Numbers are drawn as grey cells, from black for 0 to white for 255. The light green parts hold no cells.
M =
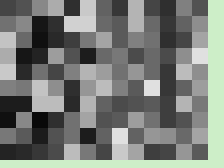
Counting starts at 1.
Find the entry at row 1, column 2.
82
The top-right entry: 82
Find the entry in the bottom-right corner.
90
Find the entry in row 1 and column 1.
69
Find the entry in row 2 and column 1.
113
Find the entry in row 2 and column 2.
136
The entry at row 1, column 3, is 136
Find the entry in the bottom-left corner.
35
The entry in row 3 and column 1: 195
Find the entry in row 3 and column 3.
16
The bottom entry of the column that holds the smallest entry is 55
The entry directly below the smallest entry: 28
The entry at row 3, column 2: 105

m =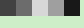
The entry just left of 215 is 108
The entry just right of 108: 215
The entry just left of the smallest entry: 159

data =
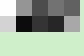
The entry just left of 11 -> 212
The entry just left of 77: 149
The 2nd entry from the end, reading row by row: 39

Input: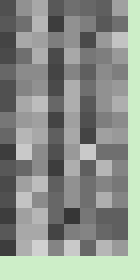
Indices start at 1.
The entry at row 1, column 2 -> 145
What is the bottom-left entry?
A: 61
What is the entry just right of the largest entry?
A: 132
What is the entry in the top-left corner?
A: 80
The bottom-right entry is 153
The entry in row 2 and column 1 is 88
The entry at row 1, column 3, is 168
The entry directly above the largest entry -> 168
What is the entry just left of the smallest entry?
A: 103
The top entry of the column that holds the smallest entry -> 111
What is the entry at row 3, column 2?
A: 168
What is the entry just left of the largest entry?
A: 174
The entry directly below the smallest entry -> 126
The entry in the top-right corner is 160
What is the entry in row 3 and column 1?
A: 68
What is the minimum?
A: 54

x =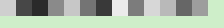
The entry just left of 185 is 215
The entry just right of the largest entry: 124
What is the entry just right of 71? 42
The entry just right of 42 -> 138
